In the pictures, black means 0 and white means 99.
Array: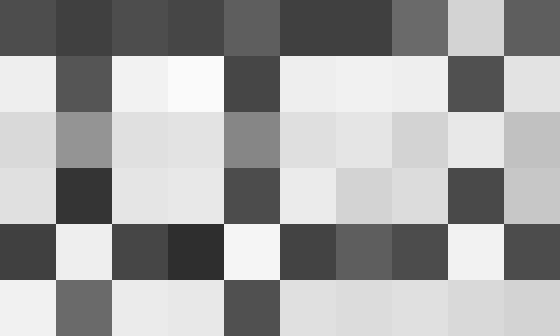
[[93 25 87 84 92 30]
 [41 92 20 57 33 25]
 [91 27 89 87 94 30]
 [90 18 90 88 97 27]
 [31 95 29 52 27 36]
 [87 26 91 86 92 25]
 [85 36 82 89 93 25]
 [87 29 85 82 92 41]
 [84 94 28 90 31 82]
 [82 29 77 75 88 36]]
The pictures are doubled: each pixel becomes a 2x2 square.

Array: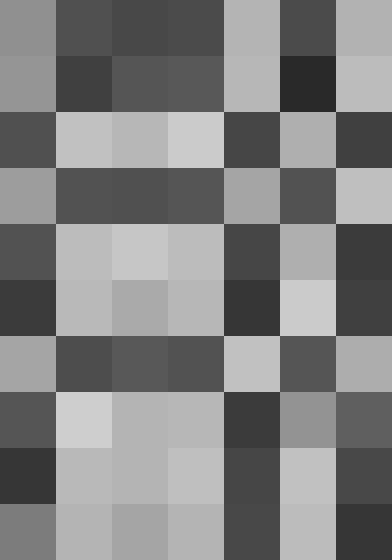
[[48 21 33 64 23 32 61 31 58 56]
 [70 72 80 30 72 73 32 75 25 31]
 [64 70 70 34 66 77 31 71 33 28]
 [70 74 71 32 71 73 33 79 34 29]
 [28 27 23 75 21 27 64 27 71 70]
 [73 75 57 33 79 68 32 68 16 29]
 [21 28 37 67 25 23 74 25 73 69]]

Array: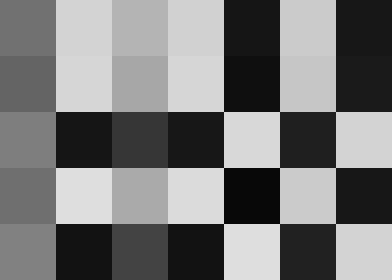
[[50 43 49 39 44]
 [ 7 86  8 83 82]
 [26 66 21 65 70]
 [ 7 85  9 83 81]
 [86  3 84  6  8]
 [13 79 12 77 79]
 [82  9 82 10  9]]

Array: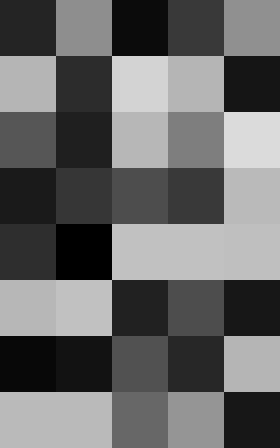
[[72  3 71 18 10 33 70 14]
 [72  7 75  0 21 12 17 55]
 [40 31 13 75 30 71 82  4]
 [58 15 30 75 22 49 70 22]
 [ 9 70  9 74 72 85  8 56]]

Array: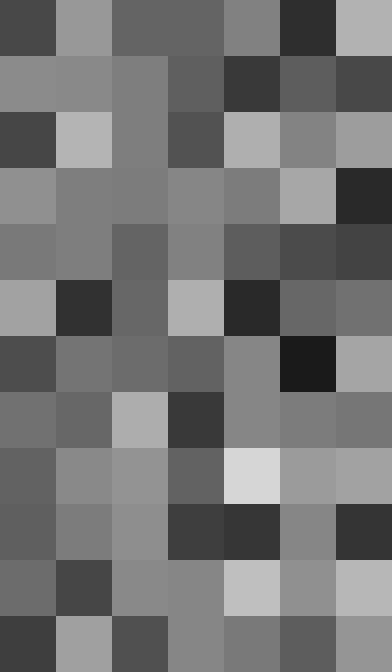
[[24 42 37 38 44 30 63 47 56 27 54 28]
 [62 27 48 53 40 45 19 49 49 70 53 59]
 [31 53 55 57 67 42 40 39 48 49 49 39]
 [52 52 24 38 22 38 68 50 52 32 37 39]
 [47 74 21 83 52 52 16 36 48 68 22 50]
 [36 56 52 60 48 10 40 29 65 51 36 18]
 [58 71 20 63 46 64 44 26 16 61 28 69]]

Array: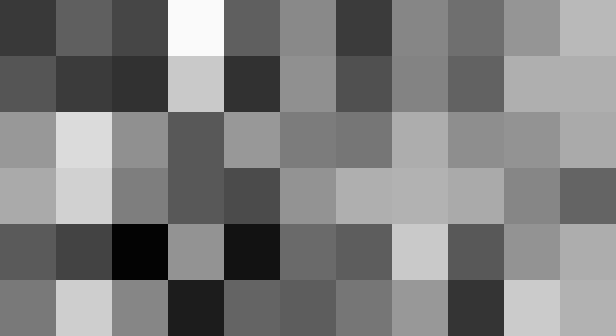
[[47 35 66 59 33 22]
 [80 26 81 85 23 37]
 [52  1 49 56 19 27]
 [11 57 34 34 78 97]
 [39  7 29 59 19 37]
 [36 41 57 48 56 53]
 [46 36 68 46 31 23]
 [59 78 69 67 51 52]
 [20 34 66 55 38 43]
 [79 57 52 57 68 58]
 [69 67 39 66 68 72]]

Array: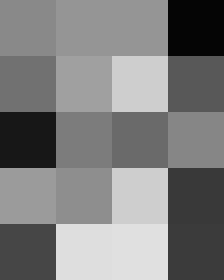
[[27 60  9 44 53]
 [86 55 48 62 58]
 [87 80 41 80 58]
 [23 22 52 34  2]]

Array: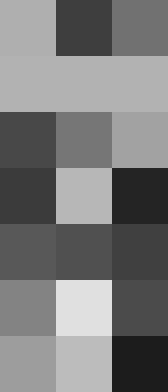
[[61 51 34 23 28 69 68]
 [73 87 31 71 46 69 24]
 [11 29 25 14 63 69 44]]
